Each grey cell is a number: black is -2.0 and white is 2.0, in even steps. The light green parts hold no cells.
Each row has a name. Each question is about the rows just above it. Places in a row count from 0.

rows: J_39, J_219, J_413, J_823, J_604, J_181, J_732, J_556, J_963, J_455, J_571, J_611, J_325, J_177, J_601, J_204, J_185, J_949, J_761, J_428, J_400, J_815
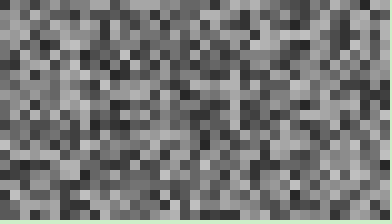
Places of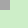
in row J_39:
9 10 13 14 15 38
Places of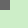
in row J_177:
1 4 8 19 32 35 36 38
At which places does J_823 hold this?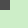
33 35

